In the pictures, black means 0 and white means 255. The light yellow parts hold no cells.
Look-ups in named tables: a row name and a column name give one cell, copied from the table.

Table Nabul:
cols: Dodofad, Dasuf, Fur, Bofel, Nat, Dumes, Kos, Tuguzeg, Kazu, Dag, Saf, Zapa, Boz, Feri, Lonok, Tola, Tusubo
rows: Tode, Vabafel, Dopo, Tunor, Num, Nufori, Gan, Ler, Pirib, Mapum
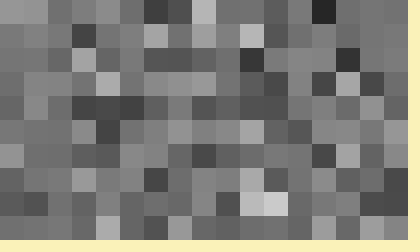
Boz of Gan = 116
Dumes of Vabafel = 126
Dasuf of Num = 136
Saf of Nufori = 164
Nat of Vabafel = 116
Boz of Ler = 115
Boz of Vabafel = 112
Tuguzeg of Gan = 102
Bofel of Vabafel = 68
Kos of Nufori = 127
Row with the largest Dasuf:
Tode

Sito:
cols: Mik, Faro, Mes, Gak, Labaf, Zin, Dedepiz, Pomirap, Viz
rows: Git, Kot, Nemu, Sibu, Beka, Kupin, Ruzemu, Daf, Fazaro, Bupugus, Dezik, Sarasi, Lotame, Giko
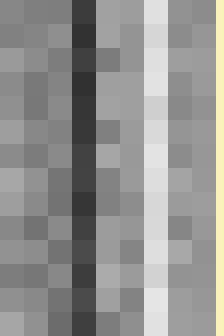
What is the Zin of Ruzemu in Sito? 153
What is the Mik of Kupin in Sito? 158
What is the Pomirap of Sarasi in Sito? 147
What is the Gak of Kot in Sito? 50
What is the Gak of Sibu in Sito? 49
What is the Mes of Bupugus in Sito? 138
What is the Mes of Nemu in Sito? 125
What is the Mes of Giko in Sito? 108
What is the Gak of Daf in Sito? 67
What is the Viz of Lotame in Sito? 151
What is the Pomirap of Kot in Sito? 140
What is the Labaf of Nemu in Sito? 124
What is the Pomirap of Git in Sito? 146
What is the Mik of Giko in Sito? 166

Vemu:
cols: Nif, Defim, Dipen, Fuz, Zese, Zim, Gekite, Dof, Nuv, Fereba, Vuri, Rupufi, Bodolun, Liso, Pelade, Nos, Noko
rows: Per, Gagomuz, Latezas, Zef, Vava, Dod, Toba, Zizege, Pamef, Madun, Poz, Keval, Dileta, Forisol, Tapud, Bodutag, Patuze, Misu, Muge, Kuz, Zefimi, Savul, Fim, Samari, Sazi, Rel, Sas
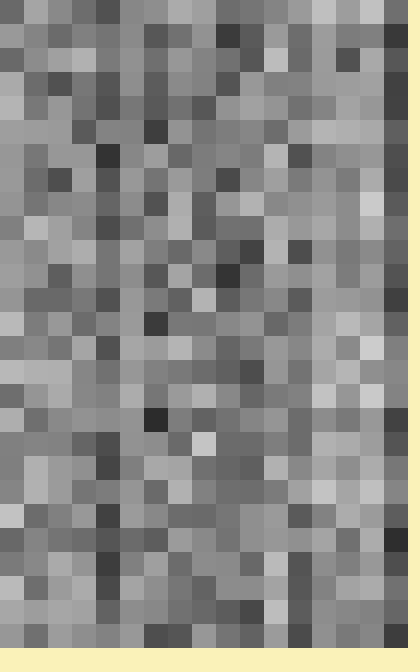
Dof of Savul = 108
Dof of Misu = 125
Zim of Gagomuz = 138
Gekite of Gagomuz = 87
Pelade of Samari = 127
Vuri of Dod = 134
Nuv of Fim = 137
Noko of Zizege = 74
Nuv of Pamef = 94
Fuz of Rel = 162
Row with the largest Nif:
Savul

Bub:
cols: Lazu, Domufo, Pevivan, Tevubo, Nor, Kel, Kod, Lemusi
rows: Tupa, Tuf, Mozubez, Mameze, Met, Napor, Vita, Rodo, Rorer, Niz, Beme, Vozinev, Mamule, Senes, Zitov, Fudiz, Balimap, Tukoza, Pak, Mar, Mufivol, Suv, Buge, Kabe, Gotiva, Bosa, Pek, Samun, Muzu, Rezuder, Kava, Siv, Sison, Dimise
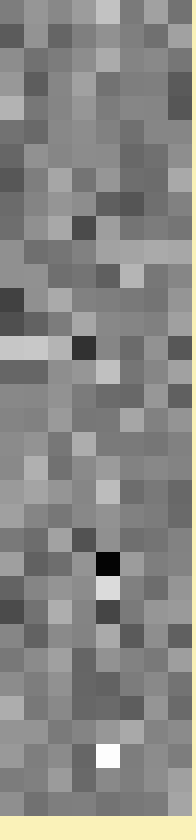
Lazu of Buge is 121
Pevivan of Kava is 122
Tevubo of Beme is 129
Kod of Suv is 124
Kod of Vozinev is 119
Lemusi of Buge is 130
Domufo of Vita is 145
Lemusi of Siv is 125
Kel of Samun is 130
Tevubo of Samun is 101
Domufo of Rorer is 132

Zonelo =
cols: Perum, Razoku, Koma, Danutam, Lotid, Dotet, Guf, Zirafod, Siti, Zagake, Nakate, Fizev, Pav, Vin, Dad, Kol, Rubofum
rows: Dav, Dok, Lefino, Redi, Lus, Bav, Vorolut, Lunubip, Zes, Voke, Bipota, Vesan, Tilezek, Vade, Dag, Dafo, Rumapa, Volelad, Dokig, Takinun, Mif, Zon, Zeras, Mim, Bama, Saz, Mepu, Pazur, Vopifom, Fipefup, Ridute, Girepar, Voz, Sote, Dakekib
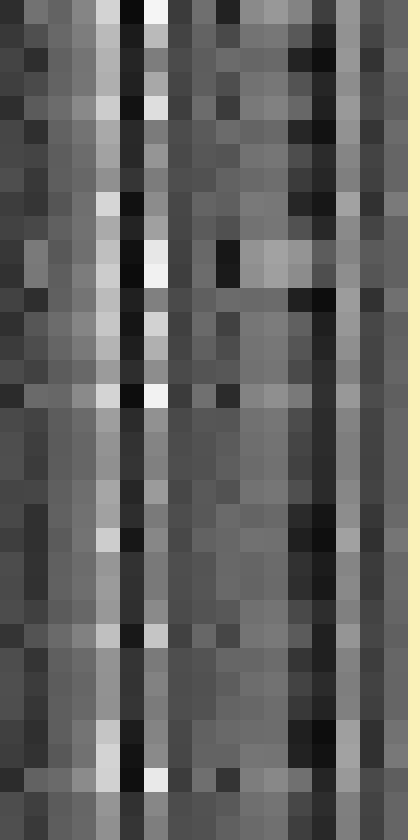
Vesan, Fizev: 159
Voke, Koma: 96
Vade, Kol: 71
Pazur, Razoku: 52
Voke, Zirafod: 70
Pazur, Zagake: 102
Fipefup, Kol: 63
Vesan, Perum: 49
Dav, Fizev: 152
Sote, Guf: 135
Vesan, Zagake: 26
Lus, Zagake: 59
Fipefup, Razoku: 54
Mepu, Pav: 91
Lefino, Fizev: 105
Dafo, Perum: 75

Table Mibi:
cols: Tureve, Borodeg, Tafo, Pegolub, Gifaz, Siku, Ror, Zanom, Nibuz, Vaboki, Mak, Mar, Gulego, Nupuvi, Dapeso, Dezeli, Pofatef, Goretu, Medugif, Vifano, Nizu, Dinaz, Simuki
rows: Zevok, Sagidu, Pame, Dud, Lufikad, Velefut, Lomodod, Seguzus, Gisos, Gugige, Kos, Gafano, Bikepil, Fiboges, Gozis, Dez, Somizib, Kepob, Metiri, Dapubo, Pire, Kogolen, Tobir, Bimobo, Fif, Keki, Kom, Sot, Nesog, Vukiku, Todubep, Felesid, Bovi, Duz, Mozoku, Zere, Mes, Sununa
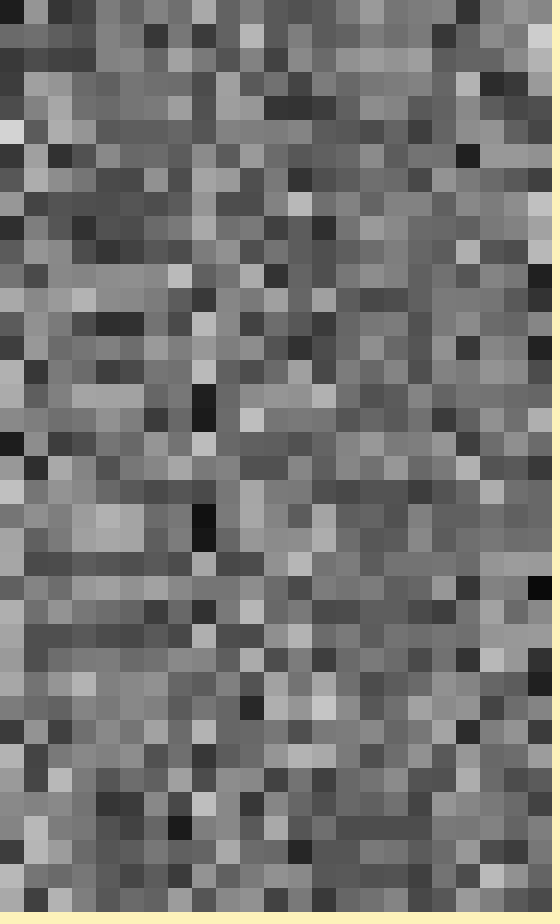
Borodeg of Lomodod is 160
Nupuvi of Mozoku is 111
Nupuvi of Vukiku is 198
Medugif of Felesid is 89
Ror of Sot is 113
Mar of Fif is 107
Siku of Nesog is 135
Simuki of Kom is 155
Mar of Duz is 133
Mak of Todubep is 103
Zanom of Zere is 97
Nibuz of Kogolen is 18
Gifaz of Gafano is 141

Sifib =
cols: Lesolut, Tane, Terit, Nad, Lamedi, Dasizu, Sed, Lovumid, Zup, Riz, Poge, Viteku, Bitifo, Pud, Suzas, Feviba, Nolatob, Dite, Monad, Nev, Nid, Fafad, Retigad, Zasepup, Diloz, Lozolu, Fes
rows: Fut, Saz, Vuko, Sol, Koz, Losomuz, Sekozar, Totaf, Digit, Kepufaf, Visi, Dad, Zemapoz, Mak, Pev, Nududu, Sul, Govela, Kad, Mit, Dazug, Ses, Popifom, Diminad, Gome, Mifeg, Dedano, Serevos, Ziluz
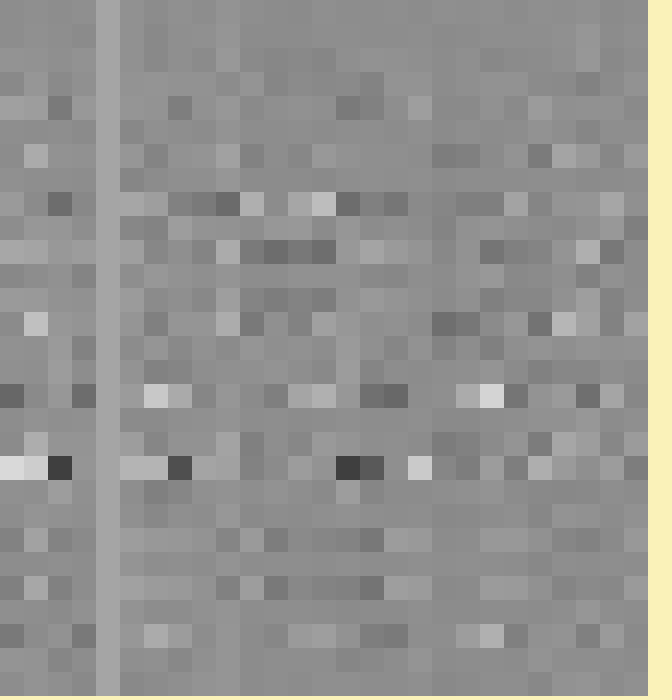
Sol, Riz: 140
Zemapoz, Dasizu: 155
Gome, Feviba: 116
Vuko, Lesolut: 147
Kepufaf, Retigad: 140
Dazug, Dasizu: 142
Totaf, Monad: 139
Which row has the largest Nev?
Sul

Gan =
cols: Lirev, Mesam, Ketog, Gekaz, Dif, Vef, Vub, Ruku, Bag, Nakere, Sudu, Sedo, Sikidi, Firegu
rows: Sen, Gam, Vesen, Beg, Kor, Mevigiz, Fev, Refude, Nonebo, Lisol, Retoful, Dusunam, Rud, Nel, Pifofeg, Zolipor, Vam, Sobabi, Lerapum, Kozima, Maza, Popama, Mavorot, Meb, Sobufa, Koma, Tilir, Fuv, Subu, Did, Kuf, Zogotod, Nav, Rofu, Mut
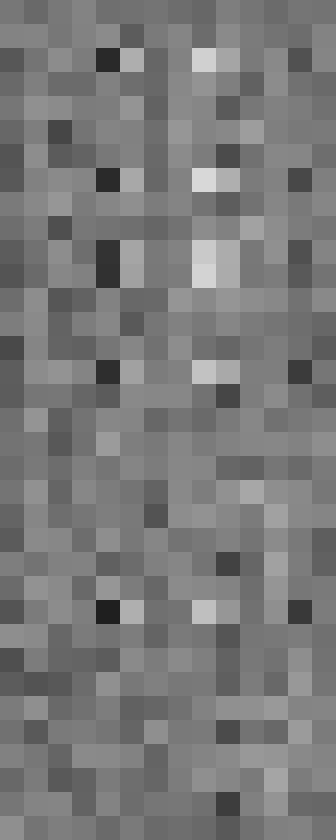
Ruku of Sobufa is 139
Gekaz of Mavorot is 109
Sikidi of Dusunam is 89
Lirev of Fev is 84
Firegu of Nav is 135
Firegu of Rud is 137
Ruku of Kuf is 121
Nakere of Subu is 95
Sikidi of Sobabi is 120
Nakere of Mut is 89
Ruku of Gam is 133
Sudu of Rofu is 128
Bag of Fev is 124
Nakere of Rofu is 61
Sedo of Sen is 107

